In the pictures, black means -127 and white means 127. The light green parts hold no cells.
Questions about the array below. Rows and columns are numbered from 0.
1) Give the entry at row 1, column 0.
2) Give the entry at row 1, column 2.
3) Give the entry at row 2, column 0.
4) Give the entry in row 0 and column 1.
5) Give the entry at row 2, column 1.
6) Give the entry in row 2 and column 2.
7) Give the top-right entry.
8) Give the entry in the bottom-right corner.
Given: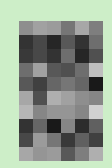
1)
-76
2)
-89
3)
-70
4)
33
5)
-55
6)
-76
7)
-1
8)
47

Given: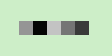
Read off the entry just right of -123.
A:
67
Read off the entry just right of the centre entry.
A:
-10

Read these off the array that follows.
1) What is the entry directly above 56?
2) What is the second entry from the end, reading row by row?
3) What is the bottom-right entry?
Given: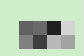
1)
-95
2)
56
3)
35

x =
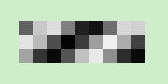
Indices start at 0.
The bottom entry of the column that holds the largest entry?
14
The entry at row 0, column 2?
93
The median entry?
0
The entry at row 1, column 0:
99
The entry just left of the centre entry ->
-124
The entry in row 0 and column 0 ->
-30
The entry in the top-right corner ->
80
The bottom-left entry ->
35

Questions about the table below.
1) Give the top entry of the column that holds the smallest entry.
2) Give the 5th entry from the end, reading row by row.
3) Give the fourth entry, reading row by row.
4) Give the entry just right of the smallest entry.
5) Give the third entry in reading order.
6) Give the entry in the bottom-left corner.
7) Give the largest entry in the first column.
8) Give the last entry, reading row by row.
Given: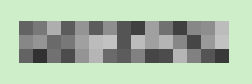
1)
-7
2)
-51
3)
-35
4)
-14
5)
46
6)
-28
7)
7
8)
-70

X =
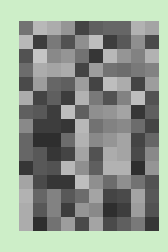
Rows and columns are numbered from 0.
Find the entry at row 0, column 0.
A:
-13
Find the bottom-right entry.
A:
-73
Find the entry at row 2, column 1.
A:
69
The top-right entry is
36
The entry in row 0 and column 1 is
56
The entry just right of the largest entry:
9
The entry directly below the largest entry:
44
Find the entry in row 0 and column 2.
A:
44
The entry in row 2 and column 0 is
-45
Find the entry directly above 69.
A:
-66
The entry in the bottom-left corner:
44
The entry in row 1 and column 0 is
56
